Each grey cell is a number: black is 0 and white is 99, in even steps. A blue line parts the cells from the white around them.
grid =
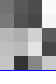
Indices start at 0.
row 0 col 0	44
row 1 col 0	47
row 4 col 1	20
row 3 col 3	27
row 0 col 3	97
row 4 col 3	78

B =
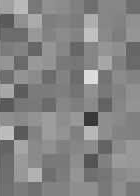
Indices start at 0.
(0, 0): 62
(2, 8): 49
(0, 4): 54
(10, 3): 56
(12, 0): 43
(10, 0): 39
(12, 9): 56
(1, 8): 51
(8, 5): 59
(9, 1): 35
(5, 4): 51
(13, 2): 44
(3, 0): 48
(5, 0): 43
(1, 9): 56
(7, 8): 52
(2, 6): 74
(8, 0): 55
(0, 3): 56
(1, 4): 51
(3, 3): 58
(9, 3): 61
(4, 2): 59
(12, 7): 46
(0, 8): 52
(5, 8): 54
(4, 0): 58
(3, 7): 58
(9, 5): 50
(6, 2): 48
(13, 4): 51
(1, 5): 48
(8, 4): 55
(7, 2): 47
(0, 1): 72
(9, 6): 71
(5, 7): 45
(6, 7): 47

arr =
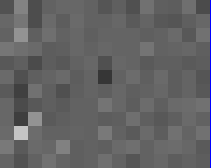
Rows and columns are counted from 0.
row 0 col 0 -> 32
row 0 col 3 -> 38
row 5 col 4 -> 41
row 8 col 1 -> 24
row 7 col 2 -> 34
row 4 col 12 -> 37
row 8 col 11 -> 34
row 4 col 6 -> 40
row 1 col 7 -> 38
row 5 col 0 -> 41
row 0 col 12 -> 36
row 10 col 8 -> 41
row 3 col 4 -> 37
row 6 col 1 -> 25
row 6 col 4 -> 31
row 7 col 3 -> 37
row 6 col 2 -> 44
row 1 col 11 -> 34
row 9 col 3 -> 38
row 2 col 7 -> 39
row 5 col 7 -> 21
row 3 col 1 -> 43
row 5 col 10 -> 37
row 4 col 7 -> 31
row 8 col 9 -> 43
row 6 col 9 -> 37
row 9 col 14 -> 44
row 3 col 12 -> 39
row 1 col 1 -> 46
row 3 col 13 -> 40
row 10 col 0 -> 47
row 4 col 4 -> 34
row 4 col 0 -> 34
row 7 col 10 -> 42
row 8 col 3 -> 35
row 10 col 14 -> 35
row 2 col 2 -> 37
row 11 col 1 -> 32

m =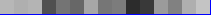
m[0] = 71
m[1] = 68
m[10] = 22
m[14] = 76
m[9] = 17

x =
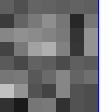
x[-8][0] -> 37
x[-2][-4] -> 26
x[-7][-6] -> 39
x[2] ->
[52, 56, 54, 51, 47, 20, 57]
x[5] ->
[46, 47, 34, 41, 52, 39, 43]
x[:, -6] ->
[31, 39, 56, 47, 28, 47, 57, 10]
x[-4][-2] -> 37
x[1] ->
[23, 39, 47, 55, 46, 15, 46]
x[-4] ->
[35, 28, 38, 36, 29, 37, 35]
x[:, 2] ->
[39, 47, 54, 63, 38, 34, 32, 46]
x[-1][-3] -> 19
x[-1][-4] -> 47
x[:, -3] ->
[36, 46, 47, 50, 29, 52, 52, 19]

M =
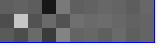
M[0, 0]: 37
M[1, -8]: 41
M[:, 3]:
[9, 41, 23]
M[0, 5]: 37
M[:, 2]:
[36, 32, 41]
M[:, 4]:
[47, 32, 51]
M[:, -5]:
[38, 41, 40]
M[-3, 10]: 40
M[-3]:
[37, 38, 36, 9, 47, 37, 38, 40, 39, 36, 40]
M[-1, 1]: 30

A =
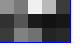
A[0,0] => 57
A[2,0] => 23
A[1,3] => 7
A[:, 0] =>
[57, 19, 23]
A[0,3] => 72

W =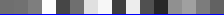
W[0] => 43
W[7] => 96
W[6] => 87
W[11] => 15
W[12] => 56

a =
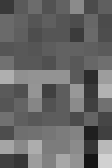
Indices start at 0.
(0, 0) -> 22
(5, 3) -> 57
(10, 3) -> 48
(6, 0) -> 35
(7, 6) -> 25
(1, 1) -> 38
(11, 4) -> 65
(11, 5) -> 57
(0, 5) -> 54
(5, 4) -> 57
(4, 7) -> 43
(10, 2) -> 67
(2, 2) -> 30
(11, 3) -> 50
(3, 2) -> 33
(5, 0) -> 68
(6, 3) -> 25
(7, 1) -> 39
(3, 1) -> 34
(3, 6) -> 37
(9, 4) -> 48
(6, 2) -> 58
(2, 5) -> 23
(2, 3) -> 33
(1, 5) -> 30
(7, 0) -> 33

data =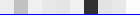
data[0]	92
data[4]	89
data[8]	90

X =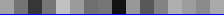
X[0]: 63
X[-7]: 59
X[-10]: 43
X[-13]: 46
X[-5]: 51
